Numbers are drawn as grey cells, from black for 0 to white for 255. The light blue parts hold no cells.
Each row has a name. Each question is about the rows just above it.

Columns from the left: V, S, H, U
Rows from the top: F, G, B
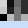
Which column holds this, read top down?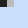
S
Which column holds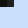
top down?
S
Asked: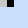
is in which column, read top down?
V
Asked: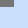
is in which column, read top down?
H
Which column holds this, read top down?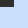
U
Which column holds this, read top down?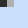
U

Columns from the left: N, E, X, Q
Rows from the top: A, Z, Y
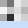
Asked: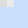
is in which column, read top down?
X
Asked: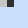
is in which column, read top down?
E
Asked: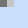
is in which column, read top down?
E

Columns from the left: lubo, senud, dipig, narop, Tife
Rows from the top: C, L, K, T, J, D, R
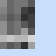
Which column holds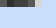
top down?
Tife
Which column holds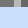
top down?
dipig
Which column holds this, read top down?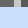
senud
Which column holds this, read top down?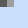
narop

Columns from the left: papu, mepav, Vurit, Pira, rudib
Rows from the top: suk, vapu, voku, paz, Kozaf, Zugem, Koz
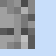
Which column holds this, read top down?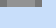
Vurit
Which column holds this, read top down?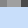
mepav
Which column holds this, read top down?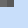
rudib
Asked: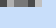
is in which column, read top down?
Pira

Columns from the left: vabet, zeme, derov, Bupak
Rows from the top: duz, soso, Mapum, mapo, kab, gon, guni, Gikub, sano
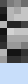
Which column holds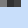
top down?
Bupak
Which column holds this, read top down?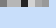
zeme
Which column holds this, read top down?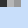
vabet
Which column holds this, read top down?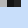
vabet
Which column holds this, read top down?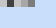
Bupak
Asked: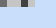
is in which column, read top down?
Bupak

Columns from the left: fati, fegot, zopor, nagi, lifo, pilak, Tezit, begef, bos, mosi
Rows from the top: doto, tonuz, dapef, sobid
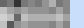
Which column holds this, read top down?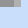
Tezit
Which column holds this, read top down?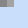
mosi
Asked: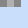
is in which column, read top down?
begef
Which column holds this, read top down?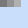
pilak
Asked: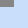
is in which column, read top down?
mosi
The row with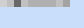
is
dapef

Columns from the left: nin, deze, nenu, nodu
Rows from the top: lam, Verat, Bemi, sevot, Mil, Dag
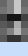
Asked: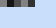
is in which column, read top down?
deze
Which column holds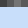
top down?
nodu
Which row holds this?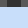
Dag
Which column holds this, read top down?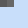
nin
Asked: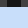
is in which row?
Bemi
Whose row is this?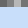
Mil
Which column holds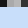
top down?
nenu

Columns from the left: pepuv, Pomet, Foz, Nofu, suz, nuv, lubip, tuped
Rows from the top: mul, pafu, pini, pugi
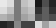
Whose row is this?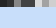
pugi
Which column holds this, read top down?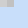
suz
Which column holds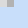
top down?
pepuv
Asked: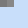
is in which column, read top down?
Foz
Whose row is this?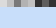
pafu

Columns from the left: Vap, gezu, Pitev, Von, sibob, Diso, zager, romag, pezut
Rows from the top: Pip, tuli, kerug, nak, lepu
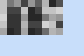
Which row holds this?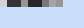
kerug
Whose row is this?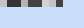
nak
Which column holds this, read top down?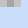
romag
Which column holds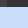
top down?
Pitev
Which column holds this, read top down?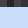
Diso
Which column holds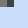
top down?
gezu

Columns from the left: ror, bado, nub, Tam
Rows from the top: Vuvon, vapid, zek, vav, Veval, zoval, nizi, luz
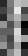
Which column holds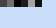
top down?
Tam
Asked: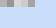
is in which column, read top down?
nub

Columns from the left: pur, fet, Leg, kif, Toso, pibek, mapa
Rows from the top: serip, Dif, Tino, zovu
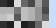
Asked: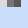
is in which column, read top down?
Leg
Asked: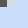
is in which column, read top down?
Leg
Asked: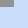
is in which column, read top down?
pibek
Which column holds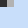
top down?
pur
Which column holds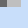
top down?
kif
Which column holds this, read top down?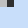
pur

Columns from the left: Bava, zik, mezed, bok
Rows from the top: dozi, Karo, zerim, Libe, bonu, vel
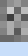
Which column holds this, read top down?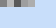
bok
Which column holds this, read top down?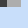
zik
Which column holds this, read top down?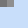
Bava
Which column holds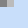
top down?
bok

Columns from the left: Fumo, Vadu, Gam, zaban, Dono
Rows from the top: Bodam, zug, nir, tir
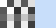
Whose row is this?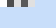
Bodam
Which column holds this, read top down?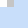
Vadu
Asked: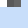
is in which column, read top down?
Fumo
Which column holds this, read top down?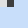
Dono
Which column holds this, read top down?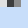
Dono
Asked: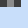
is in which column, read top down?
Dono

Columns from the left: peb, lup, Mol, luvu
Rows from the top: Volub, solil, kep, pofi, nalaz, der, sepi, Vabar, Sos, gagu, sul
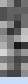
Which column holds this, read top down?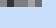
lup
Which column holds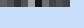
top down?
Mol

